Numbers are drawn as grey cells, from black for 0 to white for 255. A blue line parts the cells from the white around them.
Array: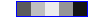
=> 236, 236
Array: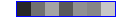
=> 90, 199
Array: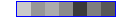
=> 139, 202
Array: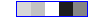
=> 255, 255
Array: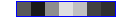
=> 223, 223
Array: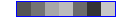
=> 188, 199
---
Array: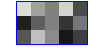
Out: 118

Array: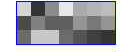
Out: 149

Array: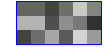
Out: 49

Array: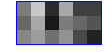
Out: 84

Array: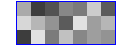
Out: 182

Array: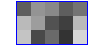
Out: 186
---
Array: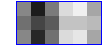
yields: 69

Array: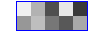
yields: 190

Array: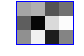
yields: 6

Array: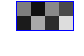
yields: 169

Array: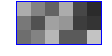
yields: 81

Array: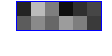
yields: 138

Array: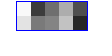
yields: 122

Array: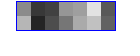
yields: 36

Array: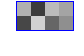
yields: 209
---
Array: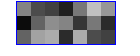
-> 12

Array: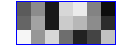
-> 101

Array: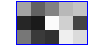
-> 38

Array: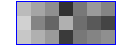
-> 209

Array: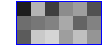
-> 110

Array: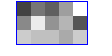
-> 137

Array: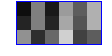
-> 36

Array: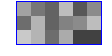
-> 109
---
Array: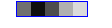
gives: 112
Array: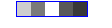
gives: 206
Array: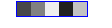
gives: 72
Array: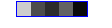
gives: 205
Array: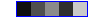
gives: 15
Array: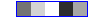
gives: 116
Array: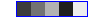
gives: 60
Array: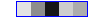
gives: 227
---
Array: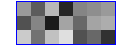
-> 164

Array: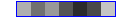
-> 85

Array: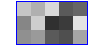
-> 48

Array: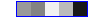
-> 241

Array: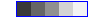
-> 144

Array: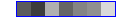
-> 101

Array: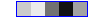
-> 114
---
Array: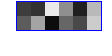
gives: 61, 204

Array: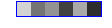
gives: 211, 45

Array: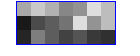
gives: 168, 48

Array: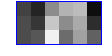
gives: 66, 97

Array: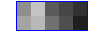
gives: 143, 31

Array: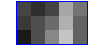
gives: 68, 98

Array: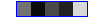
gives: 114, 216
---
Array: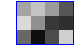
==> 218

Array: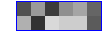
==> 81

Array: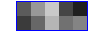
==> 91

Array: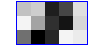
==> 244

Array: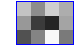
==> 152

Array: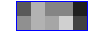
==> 89
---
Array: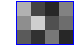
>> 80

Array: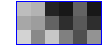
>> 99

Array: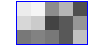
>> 67

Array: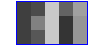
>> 201

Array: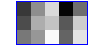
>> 195

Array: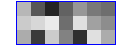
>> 234

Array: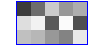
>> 89

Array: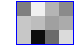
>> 160

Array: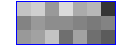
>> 141

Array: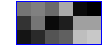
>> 10
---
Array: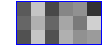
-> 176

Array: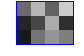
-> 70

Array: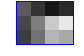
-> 126

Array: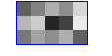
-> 204

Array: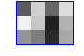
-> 200

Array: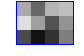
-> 159

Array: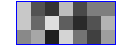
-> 104

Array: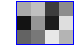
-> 149
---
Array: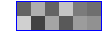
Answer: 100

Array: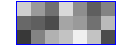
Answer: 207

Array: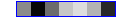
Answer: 139

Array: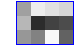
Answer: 160

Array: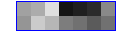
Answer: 161

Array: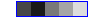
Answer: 71

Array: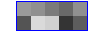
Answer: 154
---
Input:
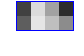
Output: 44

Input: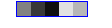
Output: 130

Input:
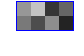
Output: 101

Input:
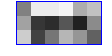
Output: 66

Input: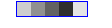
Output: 206

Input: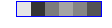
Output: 51

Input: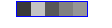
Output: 57
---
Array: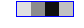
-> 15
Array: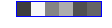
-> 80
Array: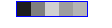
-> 158
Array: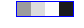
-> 252
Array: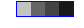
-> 68
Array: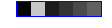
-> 74
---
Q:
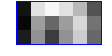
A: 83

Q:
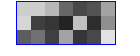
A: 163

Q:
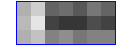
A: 100

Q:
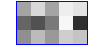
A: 227

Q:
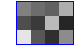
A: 174

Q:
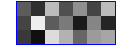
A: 188
